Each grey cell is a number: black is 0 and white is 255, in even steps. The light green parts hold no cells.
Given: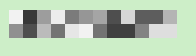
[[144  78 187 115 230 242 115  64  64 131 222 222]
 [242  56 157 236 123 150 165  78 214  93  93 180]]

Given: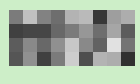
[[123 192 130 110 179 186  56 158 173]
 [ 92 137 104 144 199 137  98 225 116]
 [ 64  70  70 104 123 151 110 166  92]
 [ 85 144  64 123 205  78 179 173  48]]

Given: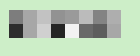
[[ 45 167 208  37 242 105  93 167]
 [125 167 194 146 154 187 131 174]]

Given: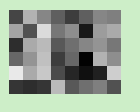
[[164  81 219 119 142  24 156 170]
 [233 170 200  75  38  16  32 206]
 [103 148 192  61 103   2 178 142]
 [ 45 170 186  88 111 134 148 119]
 [ 69 178 134  95  61  95 134 127]
 [ 53  45  53 186  88 111 127  81]]

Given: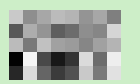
[[187 121 193 161 155 134 161 180]
 [201 142 167 187 180 148 167 127]
 [ 88 173 148  94 108 142 134 213]
 [ 39 219 101  59  81 201 121 225]
 [  2 245  73  24  52 219 108 238]]

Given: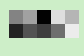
[[ 35  83  62 110 236]
 [131 161   2 222 181]]
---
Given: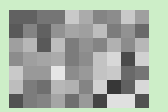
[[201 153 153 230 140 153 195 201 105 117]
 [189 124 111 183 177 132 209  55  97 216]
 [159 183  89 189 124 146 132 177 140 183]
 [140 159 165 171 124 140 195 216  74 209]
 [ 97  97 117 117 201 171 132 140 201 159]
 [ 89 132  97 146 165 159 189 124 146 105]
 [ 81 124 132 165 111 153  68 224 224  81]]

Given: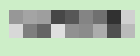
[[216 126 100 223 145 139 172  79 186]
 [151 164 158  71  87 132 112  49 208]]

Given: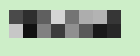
[[199  17 129  60 144  89  25  39]
 [ 74  46  95 212 116 173 179  54]]

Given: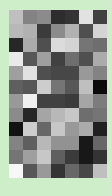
[[247  87 153  52 103  71 191]
 [234  87 159  65 110  79 171]
 [191 131 139  45  52 226  65]
 [184 177  59 139 177  79 212]
 [159 226  79  71  71 153 131]
 [153 240  65  65  59 165 124]
 [139  39 165 184 199 110 117]
 [131  95 184 146 146  24 103]
 [117 159 199  95  59  24  52]
 [ 95  87 205 117  87 191  11]
 [ 39 171  79 219 212 117 110]
 [ 18 205 103 199 153 171  32]]

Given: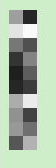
[[227 249]
 [172 235]
 [158  38]
 [152 111]
 [145  66]
 [119  80]
 [ 86 178]
 [ 52 131]
 [ 38  59]
 [ 31  93]]

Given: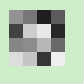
[[220 197  53 238]
 [147 119  31  91]
 [133 140 183 105]
 [ 66 205 232  39]]

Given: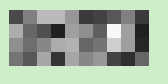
[[172 102  79  32 159 143  95 248 159  32]
 [143 110 135 172 178 102 116 206 159  38]
 [116  87 166  52 166 135 151  66  46 102]
 [ 73 128 186 186 151  58  66  87 128  58]]
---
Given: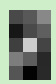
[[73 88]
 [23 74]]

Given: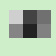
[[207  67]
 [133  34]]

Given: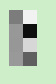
[[124 242]
 [152  14]]

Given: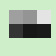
[[159 148]
 [ 52  23]]

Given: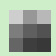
[[206 151]
 [125  95]]

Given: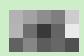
[[178 162]
 [181 110]]

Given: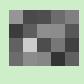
[[149  74]
 [ 60  94]]

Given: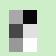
[[168   8]
 [ 71 224]]

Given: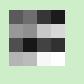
[[ 90 110]
 [152 143]]
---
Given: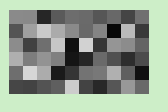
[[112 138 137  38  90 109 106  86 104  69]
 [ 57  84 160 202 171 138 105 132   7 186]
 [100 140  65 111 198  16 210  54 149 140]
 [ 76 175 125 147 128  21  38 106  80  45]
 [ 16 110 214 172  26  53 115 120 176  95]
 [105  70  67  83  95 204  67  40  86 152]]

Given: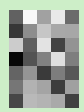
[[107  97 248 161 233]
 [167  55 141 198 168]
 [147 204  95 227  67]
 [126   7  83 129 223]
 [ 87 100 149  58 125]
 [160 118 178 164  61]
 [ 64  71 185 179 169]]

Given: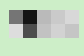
[[216 117  20 186 202]
 [197 221  77 194 210]]

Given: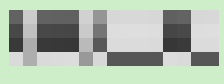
[[216  98 204  98  97  96 209 149 215 216 216 215  96  99 215]
 [222  72 193  72  71  70 202 117 221 222 222 221  70  73 221]
 [219  57 173  57  56  55 186  88 219 219 219 218  55  58 219]
 [ 86 218 174 218 219 220 153 216  86  86  86  86 220 218  86]]

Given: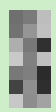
[[189 111 122]
 [192 114 149]
 [ 48 174 120]
 [191 201 129]
 [ 43 120 127]
 [ 46  67 143]
 [162 199 141]]

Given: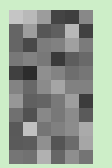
[[136 197 185 156  68  63]
 [ 65 101 157  86  95 184]
 [123 101  72 124 129 160]
 [105 120 130 120  57  93]
 [118  64  44 143 131 110]
 [129 131 104 139 165 129]
 [ 60 151  96 100 121 158]
 [ 90 112  81 136 120 139]
 [170  89 193 117 128 140]
 [166  90  92 144  84 107]
 [116 117 113 177 102 142]]

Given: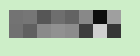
[[159 115 118  86 110  99 136  14]
 [ 54 113  96 138 145 140  61 208]]

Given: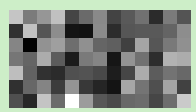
[[ 84 197 123 150 192  69 106 137  67  89 113  43 123]
 [141  48 193  85 141  20  18 139  44  86  89  89 100]
 [144 133   2 146 159 110 144 101  95  64 165  86 121]
 [172 118 101 172  92  27 122 133  22 147 113  45 178]
 [104 190  98  49  43  80  83  73  29  70 172  92 115]
 [ 65  48 103 132  60 148  56  37  20 166 116  79 164]
 [202  79  39 196 107 255 156  87  74 104 108  70 109]]
